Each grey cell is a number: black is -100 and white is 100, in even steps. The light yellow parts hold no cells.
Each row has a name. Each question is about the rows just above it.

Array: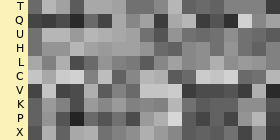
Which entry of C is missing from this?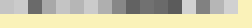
[48]
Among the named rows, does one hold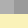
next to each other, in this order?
yes
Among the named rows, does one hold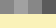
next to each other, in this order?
no
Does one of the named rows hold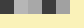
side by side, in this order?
no
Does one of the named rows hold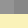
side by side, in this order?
no
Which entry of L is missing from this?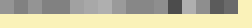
[-5]

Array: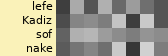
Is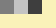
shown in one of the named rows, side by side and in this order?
yes
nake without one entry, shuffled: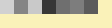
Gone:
[-8]
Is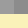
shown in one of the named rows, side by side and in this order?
yes
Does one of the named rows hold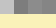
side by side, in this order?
no

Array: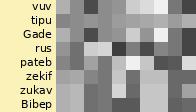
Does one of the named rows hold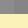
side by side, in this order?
no
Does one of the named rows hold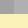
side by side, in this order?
no
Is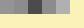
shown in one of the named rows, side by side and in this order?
no
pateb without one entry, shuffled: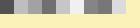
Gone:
[-30]
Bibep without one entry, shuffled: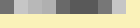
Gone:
[-24]
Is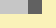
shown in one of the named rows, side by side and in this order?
yes
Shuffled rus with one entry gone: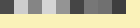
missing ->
[-2]

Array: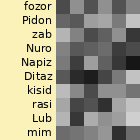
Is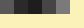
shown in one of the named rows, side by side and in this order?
yes
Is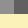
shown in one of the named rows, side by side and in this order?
no
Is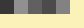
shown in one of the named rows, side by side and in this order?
no
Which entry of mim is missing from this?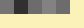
[18]
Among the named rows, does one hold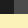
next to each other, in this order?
no
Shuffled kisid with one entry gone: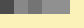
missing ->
[47]
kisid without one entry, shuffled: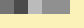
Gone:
[7]

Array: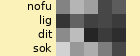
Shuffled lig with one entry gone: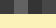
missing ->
[-49]
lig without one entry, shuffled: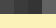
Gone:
[-49]
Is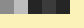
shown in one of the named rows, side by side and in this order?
no
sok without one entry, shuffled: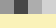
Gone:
[-2]
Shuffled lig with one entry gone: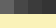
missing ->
[-49]

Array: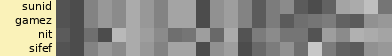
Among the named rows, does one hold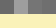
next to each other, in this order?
no
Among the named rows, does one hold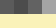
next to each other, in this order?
yes

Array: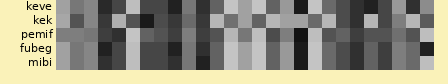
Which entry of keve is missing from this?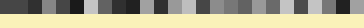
[-68]
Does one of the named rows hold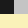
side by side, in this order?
yes
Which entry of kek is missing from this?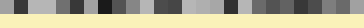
[-29]
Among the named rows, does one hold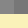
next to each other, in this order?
no

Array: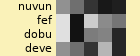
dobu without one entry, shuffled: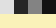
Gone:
[-3]
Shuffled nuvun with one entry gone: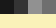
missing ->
[-76]

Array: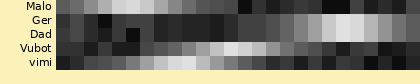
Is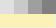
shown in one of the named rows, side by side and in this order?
no
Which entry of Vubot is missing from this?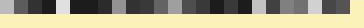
[-84]

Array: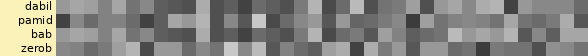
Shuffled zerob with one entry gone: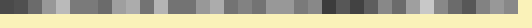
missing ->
[13]
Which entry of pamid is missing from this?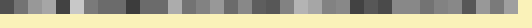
[-21]
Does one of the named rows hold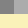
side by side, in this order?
no
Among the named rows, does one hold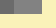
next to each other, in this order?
yes

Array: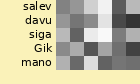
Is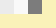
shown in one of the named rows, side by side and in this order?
yes
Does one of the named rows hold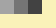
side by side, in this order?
no
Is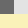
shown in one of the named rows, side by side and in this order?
no
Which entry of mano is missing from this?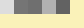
[-18]
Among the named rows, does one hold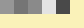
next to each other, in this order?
yes
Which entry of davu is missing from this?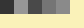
[78]
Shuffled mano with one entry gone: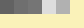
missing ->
[-18]

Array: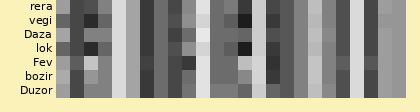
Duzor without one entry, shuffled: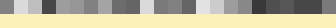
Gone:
[-10]
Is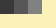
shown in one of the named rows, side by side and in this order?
yes

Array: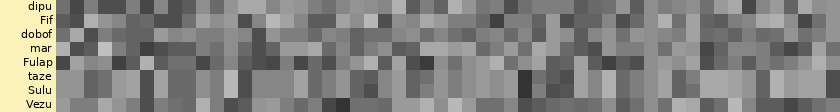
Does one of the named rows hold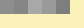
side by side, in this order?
yes
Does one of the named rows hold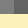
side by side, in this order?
yes
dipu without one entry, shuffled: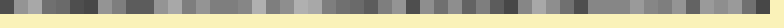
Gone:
[-7]
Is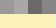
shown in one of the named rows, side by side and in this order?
yes
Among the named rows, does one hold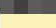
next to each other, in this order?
no
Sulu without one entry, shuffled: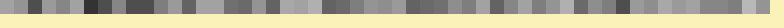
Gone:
[-33]

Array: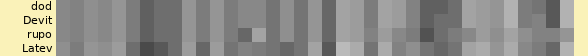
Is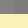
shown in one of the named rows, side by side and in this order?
yes
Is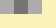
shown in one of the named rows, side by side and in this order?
yes

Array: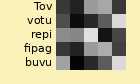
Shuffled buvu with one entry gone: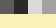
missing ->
[-96]
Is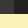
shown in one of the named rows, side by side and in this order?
yes
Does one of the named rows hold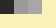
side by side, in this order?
no
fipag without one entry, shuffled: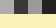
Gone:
[-50]

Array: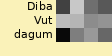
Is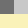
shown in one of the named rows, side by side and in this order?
no
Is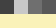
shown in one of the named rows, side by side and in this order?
yes
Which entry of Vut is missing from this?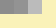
[42]
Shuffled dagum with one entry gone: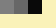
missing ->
[20]
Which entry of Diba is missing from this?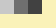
[-31]

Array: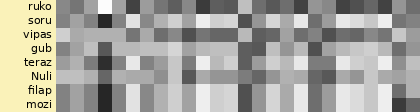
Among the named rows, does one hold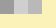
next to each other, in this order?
yes
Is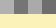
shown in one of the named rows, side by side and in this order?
yes

